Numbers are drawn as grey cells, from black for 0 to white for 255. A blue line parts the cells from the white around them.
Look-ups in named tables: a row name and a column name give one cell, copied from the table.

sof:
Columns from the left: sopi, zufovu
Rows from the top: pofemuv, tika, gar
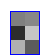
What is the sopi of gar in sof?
177
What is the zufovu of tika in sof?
197
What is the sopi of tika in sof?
45
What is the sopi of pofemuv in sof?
128
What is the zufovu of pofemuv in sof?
136
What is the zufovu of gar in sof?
92

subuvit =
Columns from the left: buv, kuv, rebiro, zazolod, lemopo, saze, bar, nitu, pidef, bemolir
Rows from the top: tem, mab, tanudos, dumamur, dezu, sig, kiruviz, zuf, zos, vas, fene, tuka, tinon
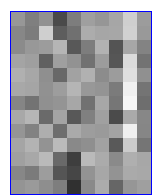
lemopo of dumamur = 146
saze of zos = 157
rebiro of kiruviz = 144
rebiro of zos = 174
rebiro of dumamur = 96
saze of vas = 143
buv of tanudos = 139
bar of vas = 162
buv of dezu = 176
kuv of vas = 179
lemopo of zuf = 88
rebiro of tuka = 157
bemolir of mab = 153
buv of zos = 149
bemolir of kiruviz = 110
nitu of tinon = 102
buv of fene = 160
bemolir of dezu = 144
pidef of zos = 240
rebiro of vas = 147
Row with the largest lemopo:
sig

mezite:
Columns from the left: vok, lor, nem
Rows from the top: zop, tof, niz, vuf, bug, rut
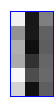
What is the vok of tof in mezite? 146
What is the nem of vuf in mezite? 102
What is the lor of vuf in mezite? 50
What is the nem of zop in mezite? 127
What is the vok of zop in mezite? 241
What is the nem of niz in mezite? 94
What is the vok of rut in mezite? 211
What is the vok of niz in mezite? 175
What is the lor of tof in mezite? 24
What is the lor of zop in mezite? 23
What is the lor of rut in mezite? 17
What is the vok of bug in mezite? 248
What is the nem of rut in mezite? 95
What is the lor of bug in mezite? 77
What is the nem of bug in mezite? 105
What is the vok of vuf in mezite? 170
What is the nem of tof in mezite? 97

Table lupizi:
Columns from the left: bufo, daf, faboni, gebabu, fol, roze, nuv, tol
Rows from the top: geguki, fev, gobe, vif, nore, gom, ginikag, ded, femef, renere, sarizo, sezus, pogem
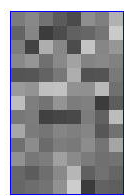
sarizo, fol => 138
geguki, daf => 136
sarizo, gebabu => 160
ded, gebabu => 70
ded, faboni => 65
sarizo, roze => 123
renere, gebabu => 125
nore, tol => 121
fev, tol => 202
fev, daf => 133
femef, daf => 123
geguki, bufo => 123
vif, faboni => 112
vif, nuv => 136
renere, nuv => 116
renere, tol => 165
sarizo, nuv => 112

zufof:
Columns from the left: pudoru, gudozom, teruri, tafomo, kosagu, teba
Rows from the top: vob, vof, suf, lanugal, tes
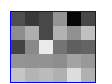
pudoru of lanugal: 148
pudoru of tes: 197
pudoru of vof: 141
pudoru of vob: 78
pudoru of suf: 67
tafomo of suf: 116
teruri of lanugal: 146
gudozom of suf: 137
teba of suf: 100
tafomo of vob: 148

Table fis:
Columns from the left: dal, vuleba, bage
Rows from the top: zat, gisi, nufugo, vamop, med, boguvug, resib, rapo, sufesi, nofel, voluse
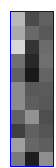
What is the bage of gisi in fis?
89
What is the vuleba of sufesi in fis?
96
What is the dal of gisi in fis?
170
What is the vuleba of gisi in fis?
104
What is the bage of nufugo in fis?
107
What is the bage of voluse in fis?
143
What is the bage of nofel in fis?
94
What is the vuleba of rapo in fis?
146
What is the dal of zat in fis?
184
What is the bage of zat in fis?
96
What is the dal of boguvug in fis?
139
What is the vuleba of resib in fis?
94
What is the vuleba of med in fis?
25
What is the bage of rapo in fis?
78
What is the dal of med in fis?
96
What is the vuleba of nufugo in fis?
52
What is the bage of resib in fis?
87
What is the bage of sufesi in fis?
84
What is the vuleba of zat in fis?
75
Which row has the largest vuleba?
rapo

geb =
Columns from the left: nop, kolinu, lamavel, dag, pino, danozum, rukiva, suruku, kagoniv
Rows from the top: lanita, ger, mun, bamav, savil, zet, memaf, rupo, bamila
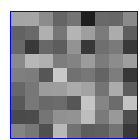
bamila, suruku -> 116
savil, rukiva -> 100
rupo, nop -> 74
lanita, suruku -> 103
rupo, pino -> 147
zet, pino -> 171
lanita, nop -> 165
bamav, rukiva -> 123
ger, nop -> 98
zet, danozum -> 163
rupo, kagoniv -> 78
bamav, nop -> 138
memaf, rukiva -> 133
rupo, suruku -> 153
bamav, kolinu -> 183
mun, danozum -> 56
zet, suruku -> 172
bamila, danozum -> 93
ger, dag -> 118

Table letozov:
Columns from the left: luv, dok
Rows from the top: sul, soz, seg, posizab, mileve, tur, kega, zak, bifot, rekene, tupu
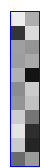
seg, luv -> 159
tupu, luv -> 106
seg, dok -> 149
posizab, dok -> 169
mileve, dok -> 19
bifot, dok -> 46
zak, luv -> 205
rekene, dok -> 37
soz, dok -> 218
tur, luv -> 140
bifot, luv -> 228

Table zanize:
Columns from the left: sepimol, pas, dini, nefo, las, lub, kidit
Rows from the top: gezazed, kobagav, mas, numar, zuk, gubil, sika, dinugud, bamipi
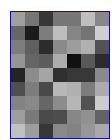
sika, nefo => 140
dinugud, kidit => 99
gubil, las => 176
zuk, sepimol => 36
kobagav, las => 133
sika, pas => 137
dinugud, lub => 145
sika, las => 182

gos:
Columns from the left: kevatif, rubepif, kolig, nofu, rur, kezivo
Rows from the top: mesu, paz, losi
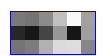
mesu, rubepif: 116
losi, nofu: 219
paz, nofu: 151
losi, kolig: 177
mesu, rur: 248
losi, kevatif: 117
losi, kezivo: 134
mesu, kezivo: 161
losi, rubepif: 124

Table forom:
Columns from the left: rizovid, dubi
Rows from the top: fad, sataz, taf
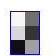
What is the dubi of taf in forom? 160
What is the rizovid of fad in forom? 246
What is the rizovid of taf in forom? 16
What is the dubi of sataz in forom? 52
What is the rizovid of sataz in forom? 215
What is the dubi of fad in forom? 112
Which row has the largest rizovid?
fad

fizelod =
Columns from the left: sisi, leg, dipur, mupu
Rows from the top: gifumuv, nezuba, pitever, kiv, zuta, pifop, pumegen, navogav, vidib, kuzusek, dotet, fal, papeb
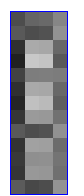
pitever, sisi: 48
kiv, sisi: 33
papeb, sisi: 91
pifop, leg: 169
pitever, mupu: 104
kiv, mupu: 89
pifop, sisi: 48
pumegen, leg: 192

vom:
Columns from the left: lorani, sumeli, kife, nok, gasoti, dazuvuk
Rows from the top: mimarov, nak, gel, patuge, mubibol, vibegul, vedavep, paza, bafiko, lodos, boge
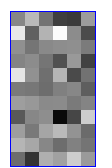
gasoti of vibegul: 135
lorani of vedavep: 158
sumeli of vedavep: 152
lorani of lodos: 181
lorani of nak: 232
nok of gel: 141
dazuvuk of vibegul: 94
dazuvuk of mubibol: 114
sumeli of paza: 135
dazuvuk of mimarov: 156
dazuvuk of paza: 205
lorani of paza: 89
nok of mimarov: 63
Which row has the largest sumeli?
mimarov

